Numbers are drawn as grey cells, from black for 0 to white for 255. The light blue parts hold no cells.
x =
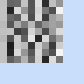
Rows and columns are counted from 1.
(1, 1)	193
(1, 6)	222
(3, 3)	93
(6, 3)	202
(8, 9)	245
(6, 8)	111
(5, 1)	192
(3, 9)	180
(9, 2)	96
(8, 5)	86
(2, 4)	149
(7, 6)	207
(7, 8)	61
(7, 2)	30
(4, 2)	87
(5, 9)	218
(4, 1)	186
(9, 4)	178
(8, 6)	214
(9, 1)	194
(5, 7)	77
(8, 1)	194
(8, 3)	217
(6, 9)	160

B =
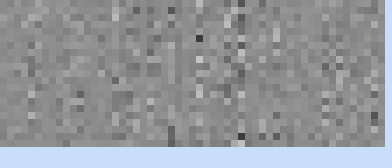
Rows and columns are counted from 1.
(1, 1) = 138
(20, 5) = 133
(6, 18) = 130
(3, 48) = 139
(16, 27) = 145
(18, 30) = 146
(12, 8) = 131
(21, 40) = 143
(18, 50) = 143
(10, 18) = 144
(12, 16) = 137
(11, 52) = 127
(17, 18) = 142
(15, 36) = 140
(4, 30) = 149
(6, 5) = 134
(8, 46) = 144
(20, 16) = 133
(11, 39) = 134
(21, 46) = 137
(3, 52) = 154
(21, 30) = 146
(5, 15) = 139
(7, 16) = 144
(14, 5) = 176
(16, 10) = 152
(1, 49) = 149
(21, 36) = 120
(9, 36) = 133
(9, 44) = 150
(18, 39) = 143
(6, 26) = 127
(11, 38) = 151
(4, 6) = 121
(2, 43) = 143
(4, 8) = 138
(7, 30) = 147
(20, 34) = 139
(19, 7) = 144
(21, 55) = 147

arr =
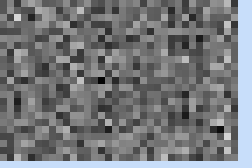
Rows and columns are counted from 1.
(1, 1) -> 85
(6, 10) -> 54
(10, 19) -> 110
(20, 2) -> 71
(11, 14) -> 149
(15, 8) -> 80
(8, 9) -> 112
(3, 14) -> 123
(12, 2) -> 163
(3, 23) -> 91
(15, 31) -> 140
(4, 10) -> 167
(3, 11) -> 138
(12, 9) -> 104
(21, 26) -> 104
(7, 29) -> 69
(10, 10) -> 53
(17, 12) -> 145
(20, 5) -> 101
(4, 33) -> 195
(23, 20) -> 109
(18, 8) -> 144
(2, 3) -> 97
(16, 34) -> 54
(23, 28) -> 69
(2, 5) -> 77
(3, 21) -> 156
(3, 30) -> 143
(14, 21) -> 82
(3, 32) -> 98
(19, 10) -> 175
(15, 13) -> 125
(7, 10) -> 80
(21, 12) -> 51
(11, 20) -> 132
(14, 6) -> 107
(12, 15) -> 4
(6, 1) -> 138
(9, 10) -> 163

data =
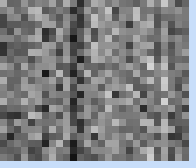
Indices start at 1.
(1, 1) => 174
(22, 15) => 136
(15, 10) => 141
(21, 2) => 105
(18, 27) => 98
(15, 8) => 106
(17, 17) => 123
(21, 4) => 107
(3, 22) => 157
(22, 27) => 107
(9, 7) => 147
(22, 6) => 81
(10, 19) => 159
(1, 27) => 101
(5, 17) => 183
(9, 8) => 146
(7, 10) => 143
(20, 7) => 66
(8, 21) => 137
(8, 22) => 102
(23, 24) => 158
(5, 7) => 45
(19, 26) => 73
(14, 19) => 127
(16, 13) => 152
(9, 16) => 131
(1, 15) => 158
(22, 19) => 68
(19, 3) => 79
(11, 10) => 94
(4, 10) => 145
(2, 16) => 195
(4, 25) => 84
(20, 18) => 129
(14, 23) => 108
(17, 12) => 130
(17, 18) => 120
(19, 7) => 100
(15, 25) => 107
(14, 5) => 165

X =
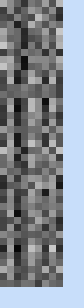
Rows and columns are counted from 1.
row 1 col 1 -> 176
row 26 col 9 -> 46
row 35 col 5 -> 142
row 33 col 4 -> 91
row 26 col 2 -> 135
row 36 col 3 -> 7
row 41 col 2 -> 102
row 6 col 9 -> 168
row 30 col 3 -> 60
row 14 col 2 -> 93
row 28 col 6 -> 112
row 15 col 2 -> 145
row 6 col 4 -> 42
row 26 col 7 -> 114
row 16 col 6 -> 141
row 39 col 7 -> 170
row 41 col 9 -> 96
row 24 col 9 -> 119
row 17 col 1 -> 59
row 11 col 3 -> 41
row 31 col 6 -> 138
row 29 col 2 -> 134
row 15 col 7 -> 14
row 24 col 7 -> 90
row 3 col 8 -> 94
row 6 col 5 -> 77
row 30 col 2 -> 137
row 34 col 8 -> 93
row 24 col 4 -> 51
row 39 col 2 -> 142
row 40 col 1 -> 76
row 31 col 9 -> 93
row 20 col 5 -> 134
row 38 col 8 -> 129
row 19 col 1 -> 154
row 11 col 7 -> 77
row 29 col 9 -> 80

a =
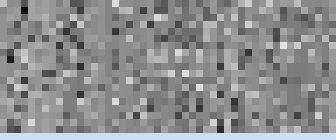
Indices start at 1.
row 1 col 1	192
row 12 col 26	138
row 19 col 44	125
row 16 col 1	145
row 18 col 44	140
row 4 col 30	183
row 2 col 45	132
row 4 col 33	142
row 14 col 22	123
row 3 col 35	116
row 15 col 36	162
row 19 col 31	161
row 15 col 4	145
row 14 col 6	175
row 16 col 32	131
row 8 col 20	133
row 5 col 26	127
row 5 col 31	150
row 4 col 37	160
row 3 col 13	167
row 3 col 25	133
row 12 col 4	57
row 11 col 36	144
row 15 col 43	124
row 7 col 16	132
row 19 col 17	118
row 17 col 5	163
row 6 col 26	99
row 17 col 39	136
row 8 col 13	120
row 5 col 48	152
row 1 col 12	89
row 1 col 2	142
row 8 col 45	186
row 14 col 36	183
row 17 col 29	134
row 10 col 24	136
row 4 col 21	178
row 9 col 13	137
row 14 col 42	125
